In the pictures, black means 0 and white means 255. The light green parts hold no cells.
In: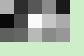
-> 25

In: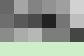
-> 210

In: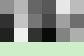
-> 188

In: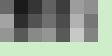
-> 143

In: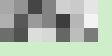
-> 229

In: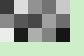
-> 201

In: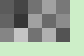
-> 120
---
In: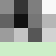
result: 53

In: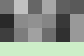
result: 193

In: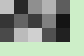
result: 40

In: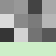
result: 152

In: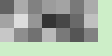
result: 171

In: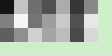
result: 195

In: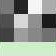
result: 35

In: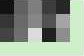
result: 97

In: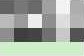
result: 119
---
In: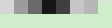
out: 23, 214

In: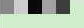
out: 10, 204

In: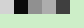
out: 144, 211

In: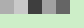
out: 62, 201

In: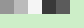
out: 245, 245

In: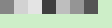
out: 63, 228

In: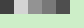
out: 147, 212

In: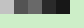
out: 105, 194

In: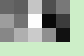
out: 253, 253

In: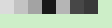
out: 24, 219
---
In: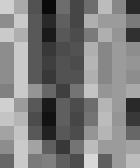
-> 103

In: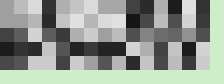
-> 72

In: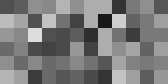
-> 180

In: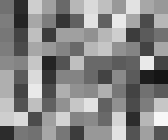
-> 44

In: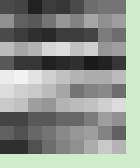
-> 47

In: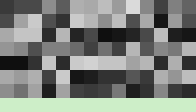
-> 141

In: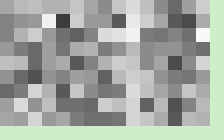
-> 165

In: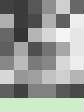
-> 95

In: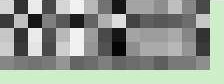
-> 134
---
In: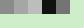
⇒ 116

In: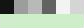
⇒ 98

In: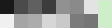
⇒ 60

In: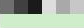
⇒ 64

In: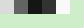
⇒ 50

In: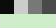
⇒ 74

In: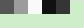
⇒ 53

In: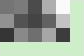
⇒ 60

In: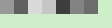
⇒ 96

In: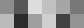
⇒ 66
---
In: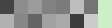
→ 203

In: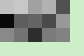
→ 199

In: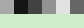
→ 226

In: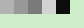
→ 211

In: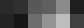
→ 189

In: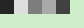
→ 222
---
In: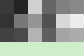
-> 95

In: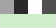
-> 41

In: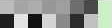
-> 138

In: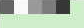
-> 153

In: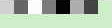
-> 4

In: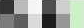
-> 218

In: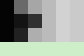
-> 187

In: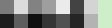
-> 81
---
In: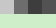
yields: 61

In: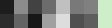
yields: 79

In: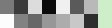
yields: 200

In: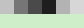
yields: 179

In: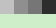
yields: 118

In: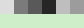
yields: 190

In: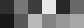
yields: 151

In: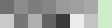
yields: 235

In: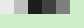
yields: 65

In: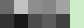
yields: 92
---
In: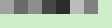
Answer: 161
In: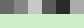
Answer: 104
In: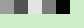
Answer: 157
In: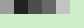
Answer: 158
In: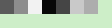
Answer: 90
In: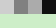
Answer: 206
